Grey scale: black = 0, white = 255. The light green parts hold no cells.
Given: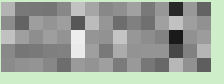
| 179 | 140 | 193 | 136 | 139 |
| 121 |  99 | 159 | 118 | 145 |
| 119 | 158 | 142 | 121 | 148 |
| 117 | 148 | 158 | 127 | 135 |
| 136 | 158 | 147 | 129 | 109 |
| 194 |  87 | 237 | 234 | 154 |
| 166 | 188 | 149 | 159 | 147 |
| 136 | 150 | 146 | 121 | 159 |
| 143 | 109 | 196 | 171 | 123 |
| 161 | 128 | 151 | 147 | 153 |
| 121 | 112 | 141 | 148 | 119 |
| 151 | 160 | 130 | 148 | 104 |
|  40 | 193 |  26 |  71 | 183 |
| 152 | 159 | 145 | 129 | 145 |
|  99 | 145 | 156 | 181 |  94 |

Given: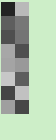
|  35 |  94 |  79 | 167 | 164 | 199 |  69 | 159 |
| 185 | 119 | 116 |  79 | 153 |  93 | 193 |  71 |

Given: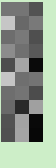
| 117 | 198 | 109 | 140 |  77 | 197 | 110 | 105 |  82 |  80 |
| 117 | 104 | 121 | 112 | 165 | 111 | 116 |  41 | 162 | 164 |
|  82 | 121 |  79 |  89 |  10 | 116 |  76 | 160 |   9 |   7 |

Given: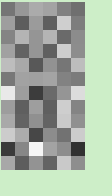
| 117 | 158 | 132 | 161 | 189 | 120 | 233 | 157 | 169 | 204 |  58 | 168 |
| 151 |  93 | 180 |  99 | 169 | 162 | 157 |  95 |  99 | 172 | 135 |  93 |
| 171 | 155 | 149 | 149 |  88 | 160 |  60 | 158 | 144 |  71 | 246 | 147 |
| 163 |  95 | 180 |  96 | 146 | 164 | 106 |  95 |  99 | 140 | 163 |  99 |
| 129 | 207 | 106 | 206 | 118 | 130 | 149 | 206 | 202 | 114 | 141 | 201 |
| 111 | 125 | 140 | 141 | 189 | 123 | 220 | 132 | 144 | 204 |  49 | 142 |

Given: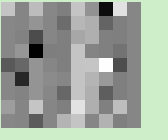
| 196 | 135 | 135 | 135 |  89 | 135 | 135 | 157 | 135 |
| 133 | 133 | 130 | 150 | 103 |  39 | 131 | 133 | 133 |
| 188 | 148 |  76 |   1 | 148 | 148 | 148 | 197 |  91 |
| 135 | 134 | 134 | 126 | 134 | 139 | 135 | 134 | 134 |
| 127 | 108 | 127 | 127 | 127 | 134 | 103 | 127 | 180 |
| 196 | 183 | 167 | 196 | 196 | 196 | 196 | 226 | 196 |
| 146 | 175 | 175 | 132 | 197 | 180 | 175 | 175 | 134 |
|  12 | 100 | 128 | 128 | 254 | 153 |  94 | 128 | 178 |
| 225 | 127 | 127 | 115 |  77 | 127 | 127 | 190 | 127 |
| 134 | 134 | 134 | 134 | 134 | 134 | 134 | 134 | 134 |

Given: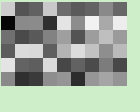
| 205 |   6 | 112 |  92 | 228 | 137 |
|  84 | 138 |  74 | 219 |  99 |  47 |
|  97 | 139 |  89 | 217 |  94 |  58 |
| 201 |  47 | 130 |  95 | 219 | 142 |
| 108 | 228 | 159 | 179 |  71 | 149 |
|  90 | 141 |  83 | 220 |  98 |  44 |
|  99 | 242 | 157 | 194 |  75 | 150 |
| 137 | 169 | 191 | 142 | 124 | 165 |
| 103 | 237 | 155 | 186 |  72 | 148 |

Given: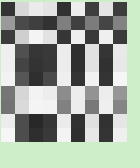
|  52 | 154 |  60 | 239 | 239 | 242 | 118 | 115 | 236 | 246 |
| 215 |  74 | 207 |  80 |  68 |  86 | 214 | 218 |  77 |  77 |
| 235 |  63 | 244 |  54 |  51 |  47 | 243 | 244 |  40 |  46 |
| 227 |  50 | 226 |  57 |  56 |  74 | 237 | 243 |  54 |  57 |
|  49 | 127 |  54 | 236 | 236 | 239 | 140 | 129 | 235 | 243 |
| 237 |  64 | 238 |  47 |  47 |  52 | 236 | 236 |  49 |  47 |
|  62 | 124 |  57 | 225 | 225 | 241 | 147 | 121 | 224 | 231 |
| 228 |  69 | 239 |  53 |  49 |  52 | 237 | 239 |  50 |  52 |
|  61 | 130 |  58 | 233 | 232 | 246 | 150 | 133 | 230 | 239 |
